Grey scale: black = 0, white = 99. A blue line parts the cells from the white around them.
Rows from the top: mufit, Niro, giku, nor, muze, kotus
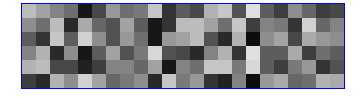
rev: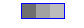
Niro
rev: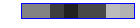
muze

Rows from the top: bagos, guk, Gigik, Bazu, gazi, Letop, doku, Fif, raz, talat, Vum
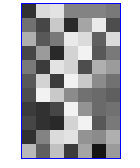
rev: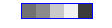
Letop
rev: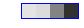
talat

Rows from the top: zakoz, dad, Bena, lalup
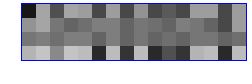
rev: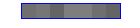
dad
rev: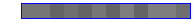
Bena
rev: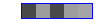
zakoz
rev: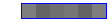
dad

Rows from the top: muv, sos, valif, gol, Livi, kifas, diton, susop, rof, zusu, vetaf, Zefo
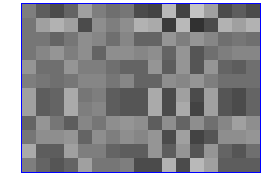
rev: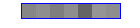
zusu
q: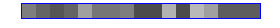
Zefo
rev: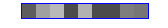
Zefo
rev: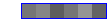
rof

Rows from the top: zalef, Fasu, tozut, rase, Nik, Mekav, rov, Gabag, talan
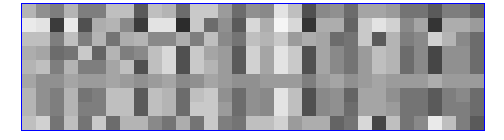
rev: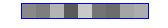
tozut
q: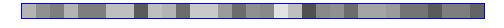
zalef
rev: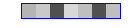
Nik

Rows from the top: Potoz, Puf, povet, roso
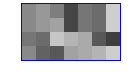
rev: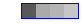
povet
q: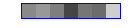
Potoz
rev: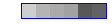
roso
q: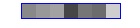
Puf
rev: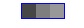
Potoz

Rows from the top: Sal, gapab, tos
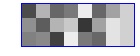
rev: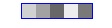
Sal
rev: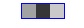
gapab
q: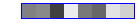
tos
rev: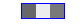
Sal

